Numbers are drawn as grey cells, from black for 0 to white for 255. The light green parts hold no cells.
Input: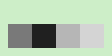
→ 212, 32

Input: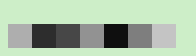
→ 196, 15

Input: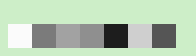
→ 251, 29

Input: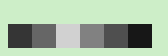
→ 209, 23

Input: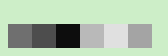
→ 224, 13

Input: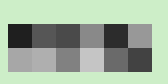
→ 197, 31

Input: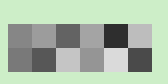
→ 218, 46

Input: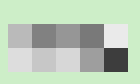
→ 234, 61

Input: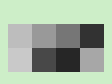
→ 201, 38

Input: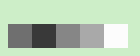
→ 252, 57
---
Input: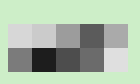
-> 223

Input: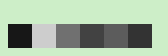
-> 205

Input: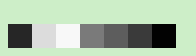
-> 248

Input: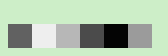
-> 238

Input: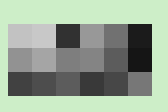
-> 200

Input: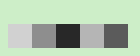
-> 209

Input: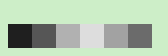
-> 221
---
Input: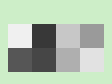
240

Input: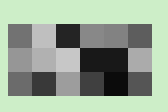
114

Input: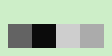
99

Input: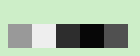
153

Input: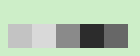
195

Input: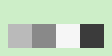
186
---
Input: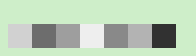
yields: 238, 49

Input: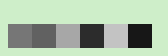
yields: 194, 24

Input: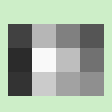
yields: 249, 43

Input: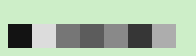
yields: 220, 19

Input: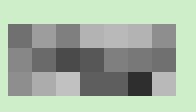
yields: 193, 46

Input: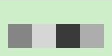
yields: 214, 58

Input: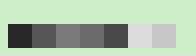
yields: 219, 39

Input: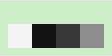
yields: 244, 19
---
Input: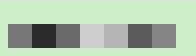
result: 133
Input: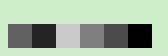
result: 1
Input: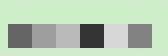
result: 130
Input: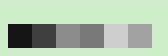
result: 162
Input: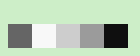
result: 15
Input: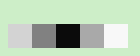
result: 248
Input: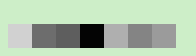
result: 155
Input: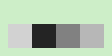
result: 183
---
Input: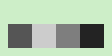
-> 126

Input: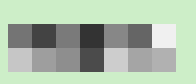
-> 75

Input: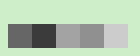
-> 144

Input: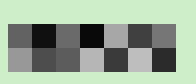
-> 43

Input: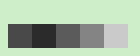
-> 91

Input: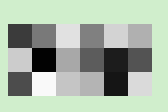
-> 29

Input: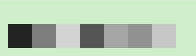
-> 125

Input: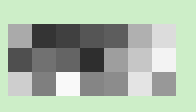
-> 64
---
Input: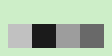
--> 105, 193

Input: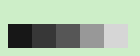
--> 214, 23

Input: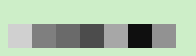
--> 146, 208

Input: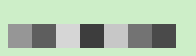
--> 74, 150

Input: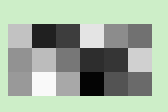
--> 113, 153

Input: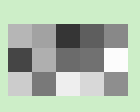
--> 136, 204

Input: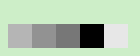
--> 231, 181

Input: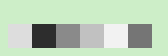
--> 117, 221

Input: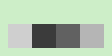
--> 181, 207
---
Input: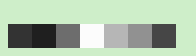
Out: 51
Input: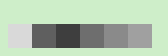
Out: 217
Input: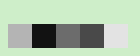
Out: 180
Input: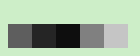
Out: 94
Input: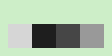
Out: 214
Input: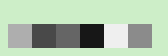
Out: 174
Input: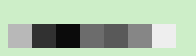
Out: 184
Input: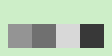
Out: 148
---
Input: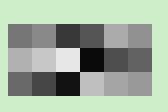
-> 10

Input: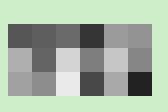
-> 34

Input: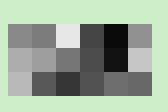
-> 10

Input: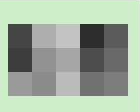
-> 45

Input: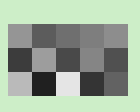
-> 32

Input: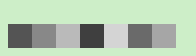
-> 63
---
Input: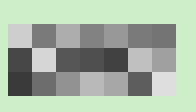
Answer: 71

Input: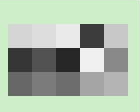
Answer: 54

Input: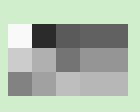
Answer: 204

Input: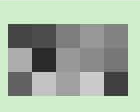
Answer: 173

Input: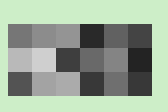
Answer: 185

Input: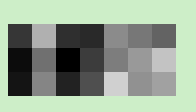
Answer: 12

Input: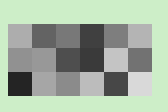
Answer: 145

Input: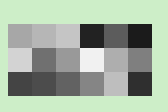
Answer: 211
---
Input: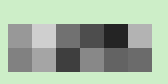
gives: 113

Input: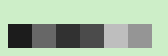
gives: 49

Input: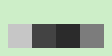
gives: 43

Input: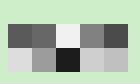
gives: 241

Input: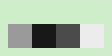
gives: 75

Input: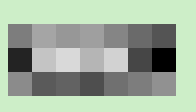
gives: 151
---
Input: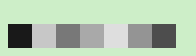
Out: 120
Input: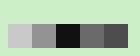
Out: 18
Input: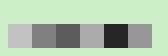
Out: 92
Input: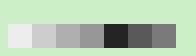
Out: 175
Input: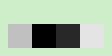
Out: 40
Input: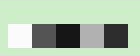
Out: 22
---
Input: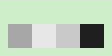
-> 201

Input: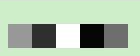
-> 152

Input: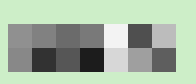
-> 215

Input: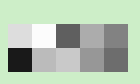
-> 221

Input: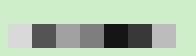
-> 187

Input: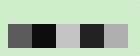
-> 175
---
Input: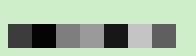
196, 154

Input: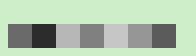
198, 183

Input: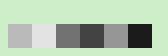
227, 186

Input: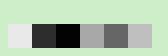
233, 191

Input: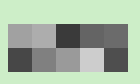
205, 173

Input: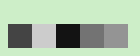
204, 148

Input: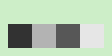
230, 179
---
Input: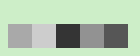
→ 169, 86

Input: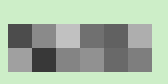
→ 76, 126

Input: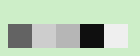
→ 99, 239

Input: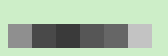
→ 143, 195

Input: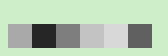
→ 169, 96

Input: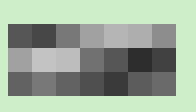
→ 86, 106

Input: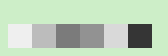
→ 239, 53

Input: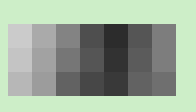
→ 203, 111
